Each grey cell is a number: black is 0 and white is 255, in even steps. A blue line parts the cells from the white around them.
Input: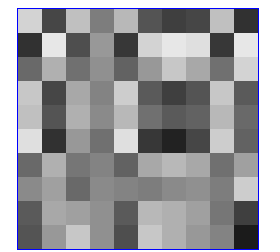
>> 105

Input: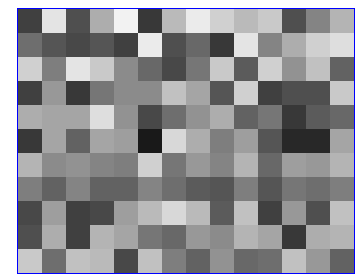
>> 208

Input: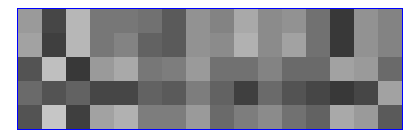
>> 83

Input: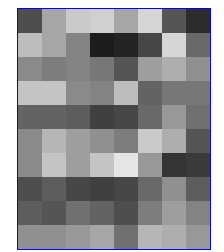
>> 138

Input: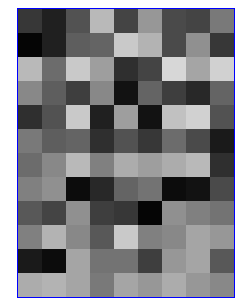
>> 185
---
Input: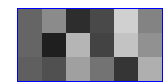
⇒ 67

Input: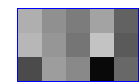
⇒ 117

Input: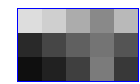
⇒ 96

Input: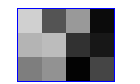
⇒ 188

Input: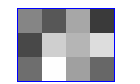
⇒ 207

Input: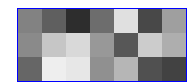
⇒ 87

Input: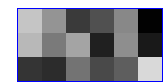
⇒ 32
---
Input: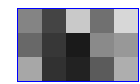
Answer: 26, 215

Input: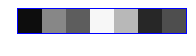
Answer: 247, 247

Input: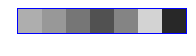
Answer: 81, 211

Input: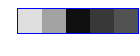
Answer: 15, 222

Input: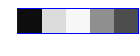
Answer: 247, 247

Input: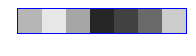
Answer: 38, 231

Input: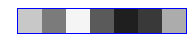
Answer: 90, 245

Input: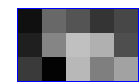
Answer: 192, 192

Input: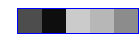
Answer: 203, 203
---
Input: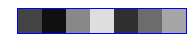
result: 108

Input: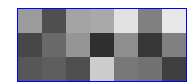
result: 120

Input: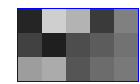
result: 108

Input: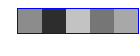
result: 140

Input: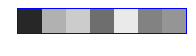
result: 149

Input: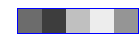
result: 149
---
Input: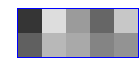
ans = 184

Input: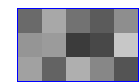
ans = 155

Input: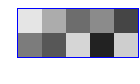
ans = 87

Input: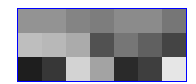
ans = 184

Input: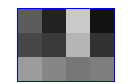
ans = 58

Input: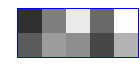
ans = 156
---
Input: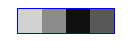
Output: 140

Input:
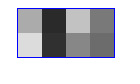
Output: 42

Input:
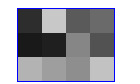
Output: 200

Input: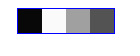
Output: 250

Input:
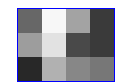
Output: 247

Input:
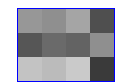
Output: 143

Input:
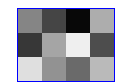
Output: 69

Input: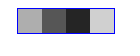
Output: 86
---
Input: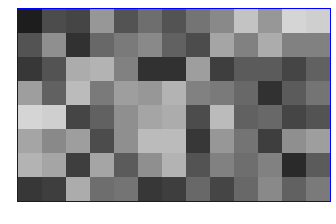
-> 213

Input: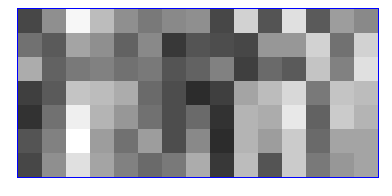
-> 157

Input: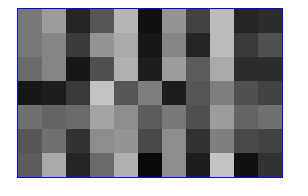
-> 36

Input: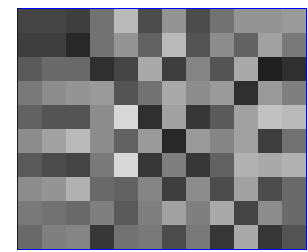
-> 148

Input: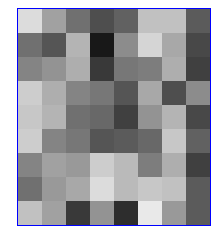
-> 193
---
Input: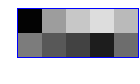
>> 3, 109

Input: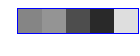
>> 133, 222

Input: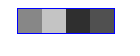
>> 135, 80

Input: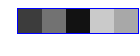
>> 60, 168

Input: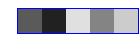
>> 90, 204

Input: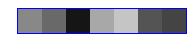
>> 136, 68
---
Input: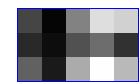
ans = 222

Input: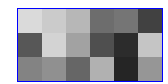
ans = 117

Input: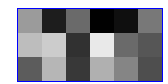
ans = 15

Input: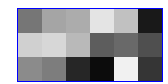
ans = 193

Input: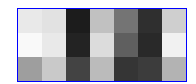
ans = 47

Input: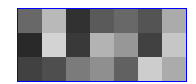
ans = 84

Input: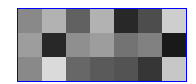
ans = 77

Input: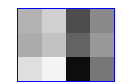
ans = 77

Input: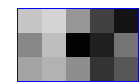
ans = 65

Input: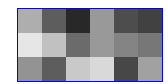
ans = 77
